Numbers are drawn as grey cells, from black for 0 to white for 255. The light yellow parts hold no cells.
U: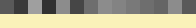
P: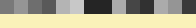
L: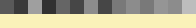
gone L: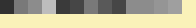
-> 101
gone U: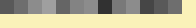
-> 58
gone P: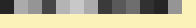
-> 121
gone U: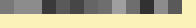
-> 131

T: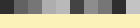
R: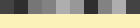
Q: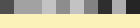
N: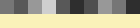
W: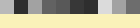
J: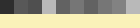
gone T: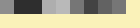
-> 195
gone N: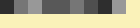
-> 207
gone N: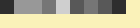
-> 79
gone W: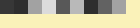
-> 109
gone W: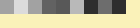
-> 55
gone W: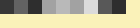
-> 109

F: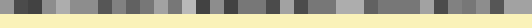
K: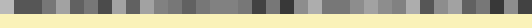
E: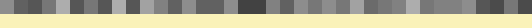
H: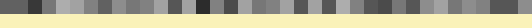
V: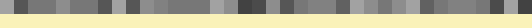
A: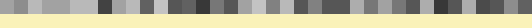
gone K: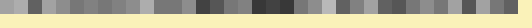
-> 75
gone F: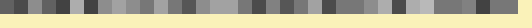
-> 151
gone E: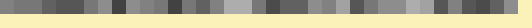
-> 107

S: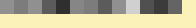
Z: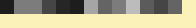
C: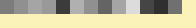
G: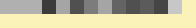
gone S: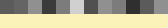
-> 134
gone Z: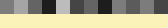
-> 38
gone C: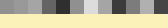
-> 112
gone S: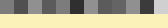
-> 134
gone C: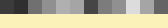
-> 153

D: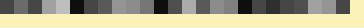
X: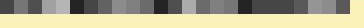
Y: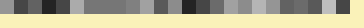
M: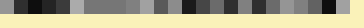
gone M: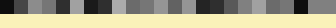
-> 59
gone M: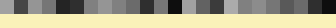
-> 26

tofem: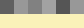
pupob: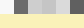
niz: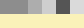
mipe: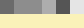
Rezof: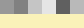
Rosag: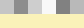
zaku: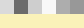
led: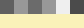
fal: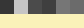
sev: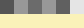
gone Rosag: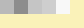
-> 129
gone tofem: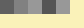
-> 162
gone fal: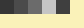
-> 118

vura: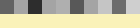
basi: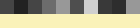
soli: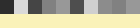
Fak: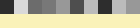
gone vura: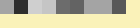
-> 175
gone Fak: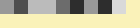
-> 120
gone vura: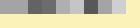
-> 45
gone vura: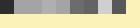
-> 197
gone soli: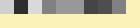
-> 140
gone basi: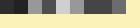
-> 57

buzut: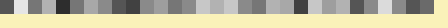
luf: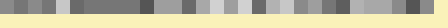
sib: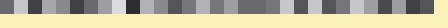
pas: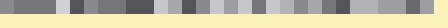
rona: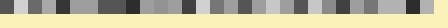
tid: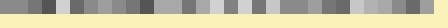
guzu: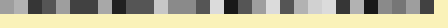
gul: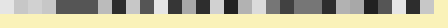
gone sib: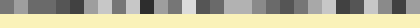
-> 74
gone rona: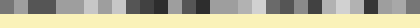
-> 147
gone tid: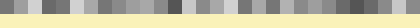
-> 129
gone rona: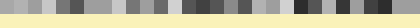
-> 147
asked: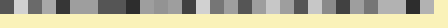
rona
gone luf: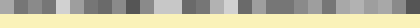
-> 94
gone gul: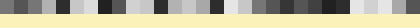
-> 187

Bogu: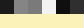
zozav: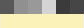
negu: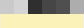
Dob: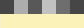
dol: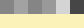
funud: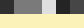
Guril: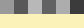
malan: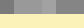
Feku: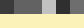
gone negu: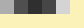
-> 202
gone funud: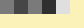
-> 36
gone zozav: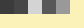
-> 144
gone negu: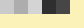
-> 79

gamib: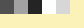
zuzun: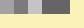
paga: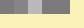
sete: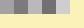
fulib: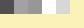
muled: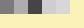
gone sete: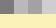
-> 113
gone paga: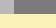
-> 133

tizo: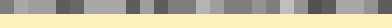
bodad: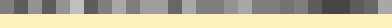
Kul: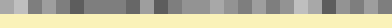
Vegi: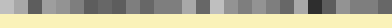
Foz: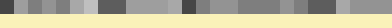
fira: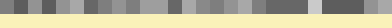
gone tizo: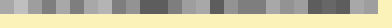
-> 82
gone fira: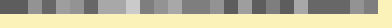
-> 137
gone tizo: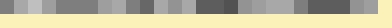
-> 180
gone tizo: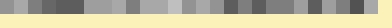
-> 180
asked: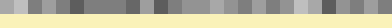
Kul
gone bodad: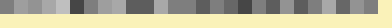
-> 115

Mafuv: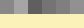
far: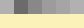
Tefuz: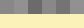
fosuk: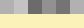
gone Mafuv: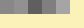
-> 116
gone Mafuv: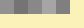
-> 95
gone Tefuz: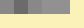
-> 116
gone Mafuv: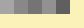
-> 127
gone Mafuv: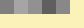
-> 116
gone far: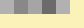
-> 156
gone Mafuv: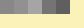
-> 127

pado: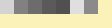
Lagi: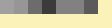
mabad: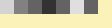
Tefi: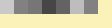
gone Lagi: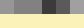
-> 108
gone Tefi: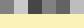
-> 118
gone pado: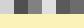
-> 138
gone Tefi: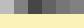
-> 201
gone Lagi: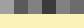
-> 150

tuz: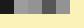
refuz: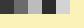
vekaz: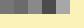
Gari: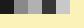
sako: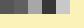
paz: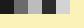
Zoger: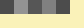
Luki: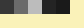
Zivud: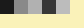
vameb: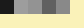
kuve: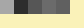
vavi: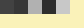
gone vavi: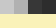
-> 66
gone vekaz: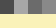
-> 118
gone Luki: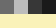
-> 36

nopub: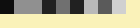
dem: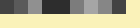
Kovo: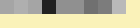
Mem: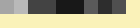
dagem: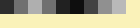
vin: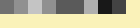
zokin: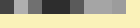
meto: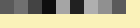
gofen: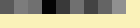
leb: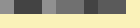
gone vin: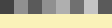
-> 24
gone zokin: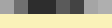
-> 156
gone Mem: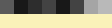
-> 79
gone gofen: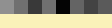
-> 124
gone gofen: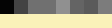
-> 57
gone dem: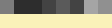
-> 134
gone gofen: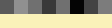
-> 100

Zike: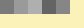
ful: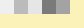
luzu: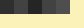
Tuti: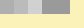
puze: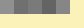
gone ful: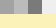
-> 230
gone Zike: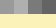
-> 134
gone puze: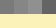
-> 112
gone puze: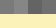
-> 144
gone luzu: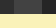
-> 78
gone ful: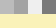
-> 230
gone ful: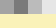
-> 239

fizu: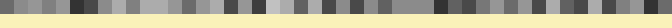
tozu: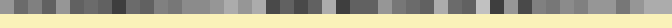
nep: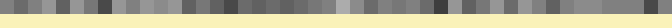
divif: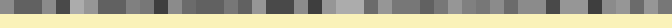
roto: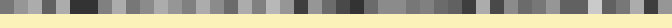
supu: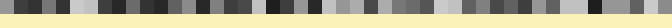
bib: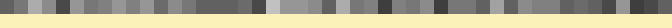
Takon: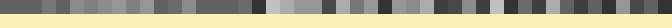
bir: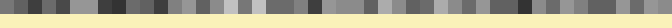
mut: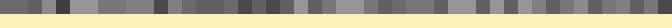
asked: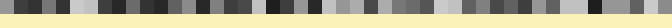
supu
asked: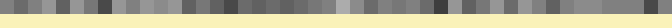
nep
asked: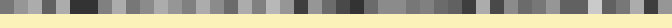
roto
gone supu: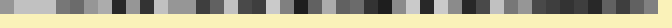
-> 85
